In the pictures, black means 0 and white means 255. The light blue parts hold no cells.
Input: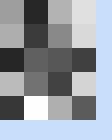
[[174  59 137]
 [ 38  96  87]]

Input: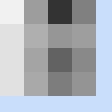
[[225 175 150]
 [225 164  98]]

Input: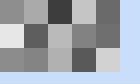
[[231  94 186]
 [140 132 177]]

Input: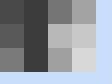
[[ 89  60 184]
 [122  60 160]]

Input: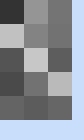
[[193 131 114]
 [ 84 199  93]]

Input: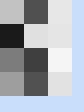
[[ 26 224 229]
 [124  63 245]]
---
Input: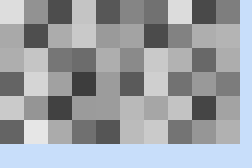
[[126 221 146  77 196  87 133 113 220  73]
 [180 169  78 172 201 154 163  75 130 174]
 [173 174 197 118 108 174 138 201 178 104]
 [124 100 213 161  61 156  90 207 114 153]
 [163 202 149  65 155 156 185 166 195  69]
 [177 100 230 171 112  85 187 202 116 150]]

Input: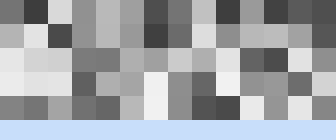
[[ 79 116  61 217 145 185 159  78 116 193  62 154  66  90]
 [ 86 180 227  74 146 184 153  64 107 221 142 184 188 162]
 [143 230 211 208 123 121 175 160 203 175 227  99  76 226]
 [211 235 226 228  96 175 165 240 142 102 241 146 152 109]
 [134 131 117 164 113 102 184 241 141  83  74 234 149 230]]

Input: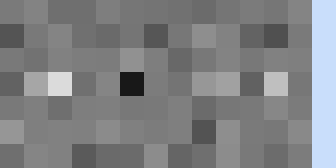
[[132 122 131 111 111 126 118 116 113 107 117 123 118]
 [122  84 121 132 112 106 117  86 119 142 130  99  80]
 [127 121 114 129 125 124 145 126 104 120 131 120 129]
 [119  98 166 219 112 133  24 124 116 151 161  97 191]
 [123 121 127 111 126 127 120 121 127 107 119 121 135]
 [137 150 127 129 128 139 128 124 127  83 142 122 120]
 [124 111 133 129  90 106 107 140 101 111 140 121 108]]

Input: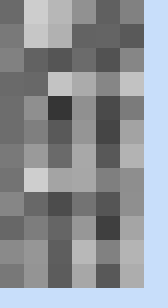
[[129 106 205 183 145  96]
 [ 89 121 198 177  99 100]
 [134 129  98  85 107  82]
 [194 106 104 195 171 134]
 [123 109 143  53 144  74]
 [163 109 127  89 149  69]
 [179 121 154 106 168  88]
 [142 115 206 164 167 127]
 [143 134 104  76 115  85]
 [165 103 125 101 151  63]
 [180 138 150  94 184 129]
 [173 120 148  92 167  88]]

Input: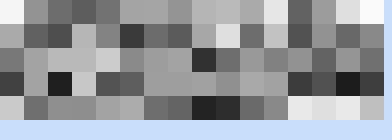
[[250 245 147 109  93 114 164 165 148 181 186 170 230  98 156 223]
 [137 170  97  78 182 131  58 108  91 167 223 109 194  82 146 104]
 [112 120 163 185 185 204 138 157 163  49 110 153 129 146  99 149]
 [ 62  65 163  31 199  83  94 158 158 161 144 169 162  60  81  28]
 [191 202 111 143 142 163 172 110 100  35  45 106 137 233 223 233]]

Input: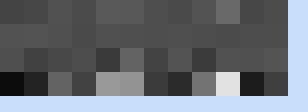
[[ 76  68  71  81  75  89  88  78  74  83 105  71]
 [ 77  82  83  80  74  80  79  78  79  77  75  77]
 [ 84  79  65  72  77  58  99  67  83  59  81  80]
 [ 63  12  35  99  66 153 147  59  43 115 226  28]]

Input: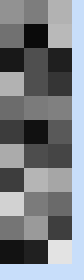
[[178 146 125]
 [185 113  10]
 [ 31  24  79]
 [ 53 178  79]
 [128 108 123]
 [ 89  60  17]
 [ 69 171  77]
 [166  61 181]
 [106 210 123]
 [ 62 117 154]
 [227  18  32]]

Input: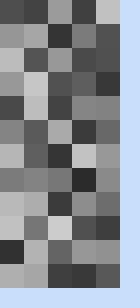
[[193  78  67 155  64]
 [ 81 150 166  52 123]
 [ 80 188  84 152  74]
 [ 56 152 198  81  94]
 [130  73 189  67 133]
 [104 132  90 170  59]
 [152 182  95  53 194]
 [138 123 131 119  43]
 [109 185 173  59 141]
 [ 62 193 118 204  80]
 [145  49 179 100 151]
 [ 88 175 166  63  57]]

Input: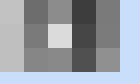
[[122 194 109 140  61]
 [123 191 122 219  70]
 [144 191 134 137  80]]
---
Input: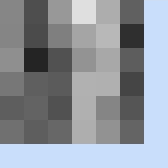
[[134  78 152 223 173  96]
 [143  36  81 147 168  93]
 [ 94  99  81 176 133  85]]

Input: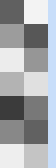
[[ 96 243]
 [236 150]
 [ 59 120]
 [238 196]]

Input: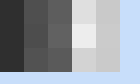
[[ 47  79  93 223 201]
 [ 47  82  90 211 202]]

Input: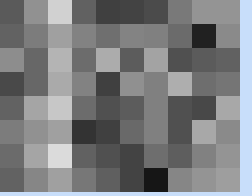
[[ 90 145 209  97  64  67  75 121 148 148]
 [141 103 180 108 172  92 163  80  91  97]
 [ 98 165 199 108  80  92 128  80  72 168]
 [107 165 219  97  80  67 110  94 129 148]]

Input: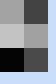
[[163  67]
 [  4  74]]

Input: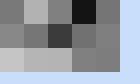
[[121 178 128  20 117]
 [197 181 180 128 125]]

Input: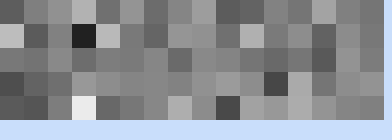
[[ 93 127 145 178 112 148 108 133 157  92  99 130 117 163 128 117]
 [120 115 137 109 125 122 134 106 137 132 117 105 118  89 147 124]
 [ 90  85 125 235 104 119 135 174 140  73 162 152 172 148 133 128]]
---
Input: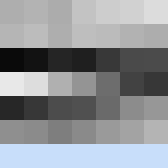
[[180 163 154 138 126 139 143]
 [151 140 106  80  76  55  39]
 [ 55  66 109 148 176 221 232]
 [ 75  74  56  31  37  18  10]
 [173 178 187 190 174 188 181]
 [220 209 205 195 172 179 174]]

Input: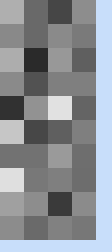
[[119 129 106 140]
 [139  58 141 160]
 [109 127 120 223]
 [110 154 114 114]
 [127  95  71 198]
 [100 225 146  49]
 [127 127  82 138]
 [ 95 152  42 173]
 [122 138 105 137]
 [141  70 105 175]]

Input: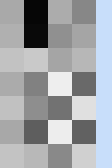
[[208 137 184 195]
 [ 97 237  94 168]
 [224 114 142 193]
 [105 238 129 171]
 [183 165 201 194]
 [165 144   9 176]
 [135 172   6 169]]

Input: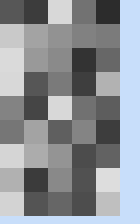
[[191  77 102  84 211]
 [221  81 137  59 177]
 [ 98  76 148 172 213]
 [ 61 132  95 163 118]
 [ 93 113 216  69 131]
 [178  62 122  86 216]
 [103  51 138 153 218]
 [123 129 146 163 201]
 [ 44 114 216  60  87]]

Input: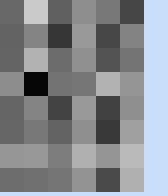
[[176  74 147 117 112 109]
 [186 149 176 125 152 150]
 [160  57 143  99 120 102]
 [143  65 153  67 132 101]
 [149 178 118 115   6 141]
 [116  83 144 108 178 100]
 [131  71 153  54 132  99]
 [ 70 120 142  96 202 104]]

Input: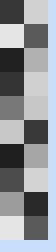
[[ 90 229]
 [ 41 156]
 [211  76]
 [166  31]
 [ 57 200]
 [199 120]
 [208  52]
 [177  33]
 [ 90 229]
 [209  55]]
